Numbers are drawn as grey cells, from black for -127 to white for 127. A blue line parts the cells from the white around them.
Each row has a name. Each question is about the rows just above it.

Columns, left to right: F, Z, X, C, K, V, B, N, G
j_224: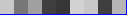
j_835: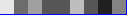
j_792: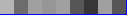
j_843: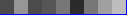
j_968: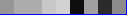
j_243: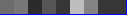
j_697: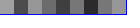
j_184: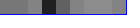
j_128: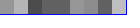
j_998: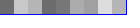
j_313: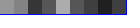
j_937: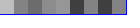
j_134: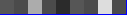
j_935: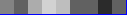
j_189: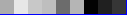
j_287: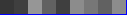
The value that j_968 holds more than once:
[44]
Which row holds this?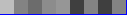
j_937
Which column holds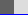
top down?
N
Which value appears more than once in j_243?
[-73]
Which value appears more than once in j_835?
[-41]
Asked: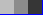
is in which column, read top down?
G
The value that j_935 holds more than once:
[-30]

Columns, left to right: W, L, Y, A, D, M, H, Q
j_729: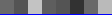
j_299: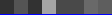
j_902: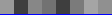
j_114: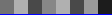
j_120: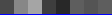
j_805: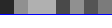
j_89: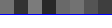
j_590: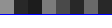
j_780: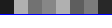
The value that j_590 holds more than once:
[-87]
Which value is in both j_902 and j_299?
[37]

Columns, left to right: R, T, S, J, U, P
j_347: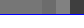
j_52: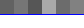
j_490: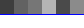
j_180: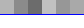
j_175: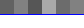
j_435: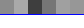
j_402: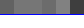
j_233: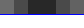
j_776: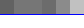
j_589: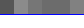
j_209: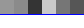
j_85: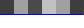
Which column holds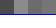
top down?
U
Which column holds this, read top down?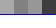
P
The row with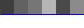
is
j_490
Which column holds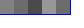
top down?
U
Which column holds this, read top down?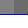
U
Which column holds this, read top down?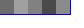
U

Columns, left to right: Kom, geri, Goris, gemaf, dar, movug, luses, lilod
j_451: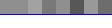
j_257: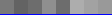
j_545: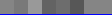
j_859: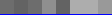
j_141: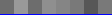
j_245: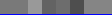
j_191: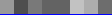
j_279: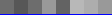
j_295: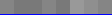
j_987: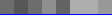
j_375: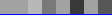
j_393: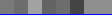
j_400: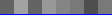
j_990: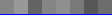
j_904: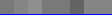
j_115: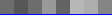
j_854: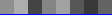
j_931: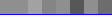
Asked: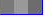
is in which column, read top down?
Kom
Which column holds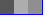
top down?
geri

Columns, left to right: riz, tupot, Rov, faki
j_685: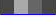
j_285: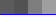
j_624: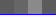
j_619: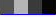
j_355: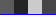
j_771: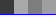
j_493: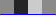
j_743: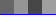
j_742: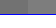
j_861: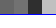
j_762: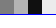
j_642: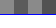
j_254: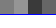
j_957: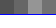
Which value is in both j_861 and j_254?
[-25]
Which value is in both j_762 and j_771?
[-2]
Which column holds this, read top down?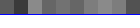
riz
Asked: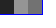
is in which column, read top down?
tupot
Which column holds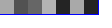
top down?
tupot
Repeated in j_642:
[10]
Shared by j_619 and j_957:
[-45]

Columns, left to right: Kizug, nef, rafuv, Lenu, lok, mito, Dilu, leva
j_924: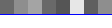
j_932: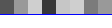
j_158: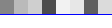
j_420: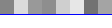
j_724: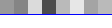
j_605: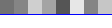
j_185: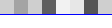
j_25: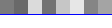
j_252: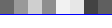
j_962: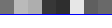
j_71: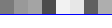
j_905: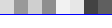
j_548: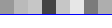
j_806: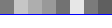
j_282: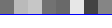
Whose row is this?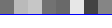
j_282
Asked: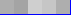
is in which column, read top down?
rafuv
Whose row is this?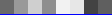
j_252

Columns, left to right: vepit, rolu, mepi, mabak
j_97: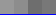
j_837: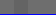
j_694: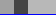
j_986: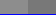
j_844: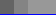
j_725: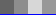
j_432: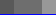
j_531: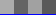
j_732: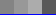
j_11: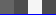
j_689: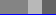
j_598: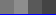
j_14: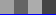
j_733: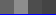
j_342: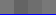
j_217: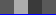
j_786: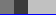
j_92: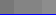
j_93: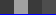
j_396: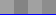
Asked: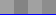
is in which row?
j_396
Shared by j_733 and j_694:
[-59]

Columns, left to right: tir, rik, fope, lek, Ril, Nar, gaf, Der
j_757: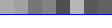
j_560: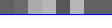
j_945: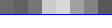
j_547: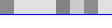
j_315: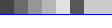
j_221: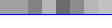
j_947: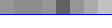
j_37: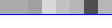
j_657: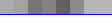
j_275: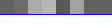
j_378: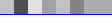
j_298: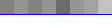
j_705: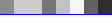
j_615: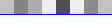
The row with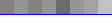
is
j_298
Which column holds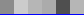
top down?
gaf
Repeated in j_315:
[76]
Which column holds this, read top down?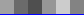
rik
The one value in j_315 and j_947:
[22]
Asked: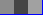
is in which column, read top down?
tir
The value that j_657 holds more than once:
[54]

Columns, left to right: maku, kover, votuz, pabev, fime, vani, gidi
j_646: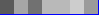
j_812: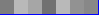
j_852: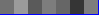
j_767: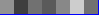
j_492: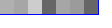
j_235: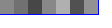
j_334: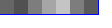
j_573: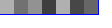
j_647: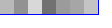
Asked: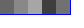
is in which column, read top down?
pabev
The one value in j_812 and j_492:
[38]
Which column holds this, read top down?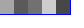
votuz
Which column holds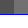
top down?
kover
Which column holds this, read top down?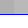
maku
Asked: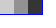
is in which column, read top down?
vani

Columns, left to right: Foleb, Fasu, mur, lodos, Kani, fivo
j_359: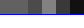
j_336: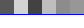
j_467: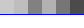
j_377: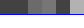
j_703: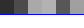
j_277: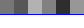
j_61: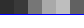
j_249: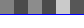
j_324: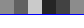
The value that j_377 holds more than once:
[-61]
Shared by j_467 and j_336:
[62]
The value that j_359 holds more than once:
[-30]

